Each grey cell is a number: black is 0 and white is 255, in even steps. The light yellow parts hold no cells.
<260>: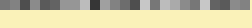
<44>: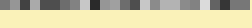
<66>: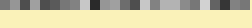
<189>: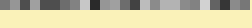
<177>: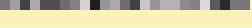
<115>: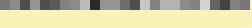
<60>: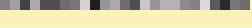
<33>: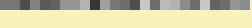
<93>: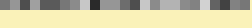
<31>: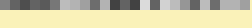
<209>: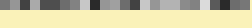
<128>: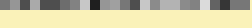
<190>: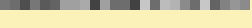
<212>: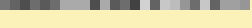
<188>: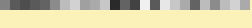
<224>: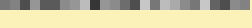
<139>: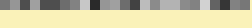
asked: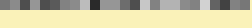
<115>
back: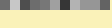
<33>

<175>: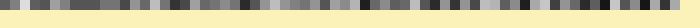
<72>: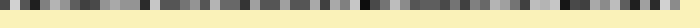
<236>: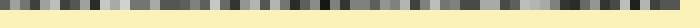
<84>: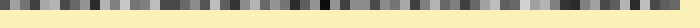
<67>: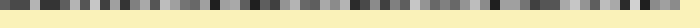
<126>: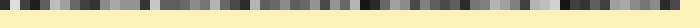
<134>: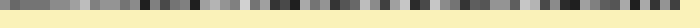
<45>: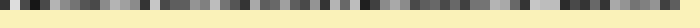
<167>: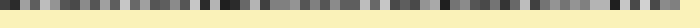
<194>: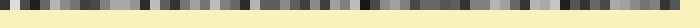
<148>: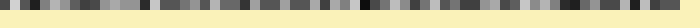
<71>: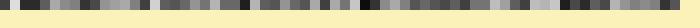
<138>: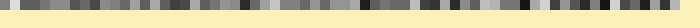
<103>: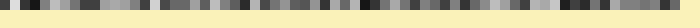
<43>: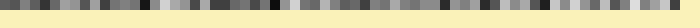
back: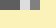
<138>
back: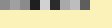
<67>
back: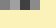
<194>
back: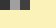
<67>
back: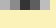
<84>
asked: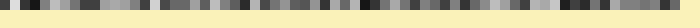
<103>

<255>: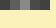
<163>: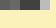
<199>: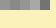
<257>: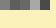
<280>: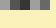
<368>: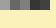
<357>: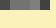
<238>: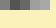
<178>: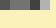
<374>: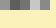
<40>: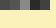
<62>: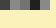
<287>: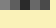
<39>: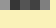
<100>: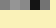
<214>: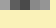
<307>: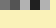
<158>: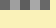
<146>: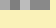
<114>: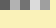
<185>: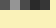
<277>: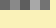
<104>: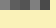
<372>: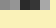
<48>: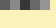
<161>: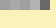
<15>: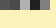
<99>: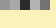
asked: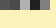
<15>
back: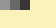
<48>
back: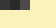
<185>
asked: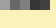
<368>
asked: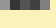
<39>
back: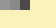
<214>
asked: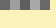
<158>

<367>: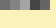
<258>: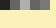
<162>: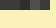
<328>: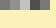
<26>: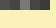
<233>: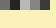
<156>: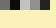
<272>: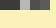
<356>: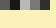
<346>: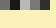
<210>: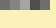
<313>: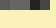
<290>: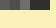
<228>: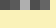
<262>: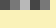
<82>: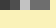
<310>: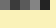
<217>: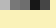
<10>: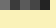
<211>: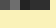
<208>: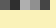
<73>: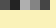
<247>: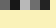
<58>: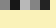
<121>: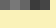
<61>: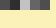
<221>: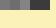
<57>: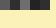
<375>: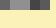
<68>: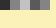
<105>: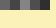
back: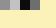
<156>
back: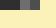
<290>
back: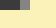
<221>
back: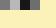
<346>

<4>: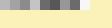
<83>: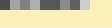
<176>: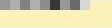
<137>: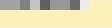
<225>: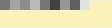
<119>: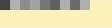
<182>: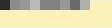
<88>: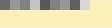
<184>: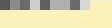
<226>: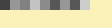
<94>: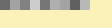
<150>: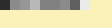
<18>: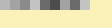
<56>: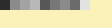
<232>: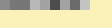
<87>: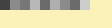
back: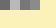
<87>
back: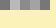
<225>
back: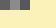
<83>
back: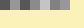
<226>

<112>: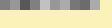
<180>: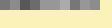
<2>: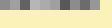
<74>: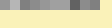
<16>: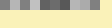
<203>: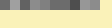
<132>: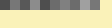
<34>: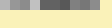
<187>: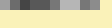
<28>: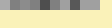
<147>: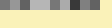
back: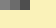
<132>
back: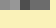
<203>
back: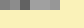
<74>
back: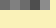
<132>

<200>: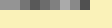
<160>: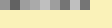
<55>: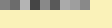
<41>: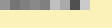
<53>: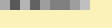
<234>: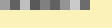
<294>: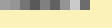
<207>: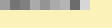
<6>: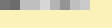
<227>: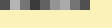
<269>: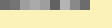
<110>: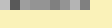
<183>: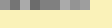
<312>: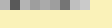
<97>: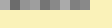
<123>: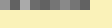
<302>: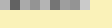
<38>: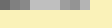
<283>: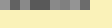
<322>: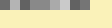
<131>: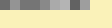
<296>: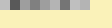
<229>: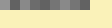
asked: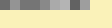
<131>
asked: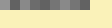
<229>
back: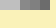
<38>

